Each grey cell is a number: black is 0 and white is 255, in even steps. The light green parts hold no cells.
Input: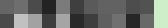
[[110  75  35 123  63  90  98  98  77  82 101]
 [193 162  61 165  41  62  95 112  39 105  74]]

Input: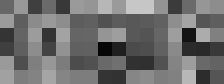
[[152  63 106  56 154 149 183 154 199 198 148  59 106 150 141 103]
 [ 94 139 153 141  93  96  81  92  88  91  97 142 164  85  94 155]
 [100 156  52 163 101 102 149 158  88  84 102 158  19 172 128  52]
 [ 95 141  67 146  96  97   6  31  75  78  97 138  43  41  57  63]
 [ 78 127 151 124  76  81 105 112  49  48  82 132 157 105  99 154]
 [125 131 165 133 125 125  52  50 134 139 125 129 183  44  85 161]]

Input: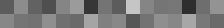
[[140  98  79 133 155  54 116  92 197 133 117 119  46 110 147  92]
 [117 114 143 112 106 165 128 136  86 115 143 135 167 120 106 135]]

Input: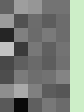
[[158 150 115 115  98]
 [ 81 108  93 108 155]
 [128 107 122 108  37]
 [ 58 120  96 115 195]
 [ 95 106  93 112  72]
 [123 110 114 132  77]
 [170 128  92  86 142]
 [  9  95 120 107  89]]

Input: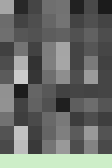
[[ 40  69 111 114  33  73  27 166]
 [ 67  78 102 116  67  80  68 108]
 [ 86  82  93  97  81  97  77 111]
 [116  66 126 165  68  86  70  64]
 [178  50 127 166  68 122  65  77]
 [203  53 111 142  78 155  69  91]
 [ 28 101  88  66  69  67  69 145]
 [ 66  98  81  31  94 109  85 146]
 [ 62  74 105 121  60  78  62 114]
 [194  64 101 127  91 153  83  83]
 [188  57 117 153  77 131  73  73]]

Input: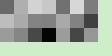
[[175 211 200 113 215 124 105]
 [170 131 129 169 130  64 189]
 [134  72   5 156  69 150 155]]
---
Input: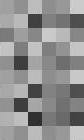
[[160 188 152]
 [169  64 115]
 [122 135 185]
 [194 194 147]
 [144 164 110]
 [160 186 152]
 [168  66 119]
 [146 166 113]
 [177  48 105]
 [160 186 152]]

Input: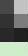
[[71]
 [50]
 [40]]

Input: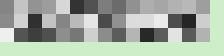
[[133 147 215  82 107 174 178 158]
 [138  48 133 229 145 219  77 206]
 [239  62 142 207  92  40 227 178]]

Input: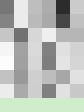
[[119 190  44]
 [131 186  70]
 [198 215 182]
 [245 218 224]
 [252 215 228]
 [194 207 167]
 [236 206 225]]

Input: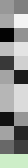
[[152]
 [166]
 [  3]
 [191]
 [ 56]
 [164]
 [182]
 [182]
 [ 17]
 [163]
 [104]]

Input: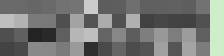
[[106 102 114 203  94  96  97 114]
 [191 122  79  83  81  65  67  80]
 [ 79  35  95 191 135 126 125  95]
 [ 67 137 123  46 101  84  85 124]]

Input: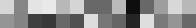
[[214 228 184 104 186 104 216]
 [149  63 104 221 101 222 149]]
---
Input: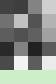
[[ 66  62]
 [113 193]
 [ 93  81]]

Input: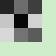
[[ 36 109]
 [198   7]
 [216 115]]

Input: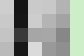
[[206  20]
 [201  22]
 [196  57]]

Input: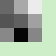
[[104 169]
 [ 84  96]
 [136   5]]

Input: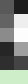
[[ 89  29]
 [ 99 238]
 [139 253]]

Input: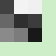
[[ 65 243]
 [103  47]
 [138 124]]

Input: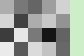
[[174 120]
 [213  65]
 [ 60 231]]
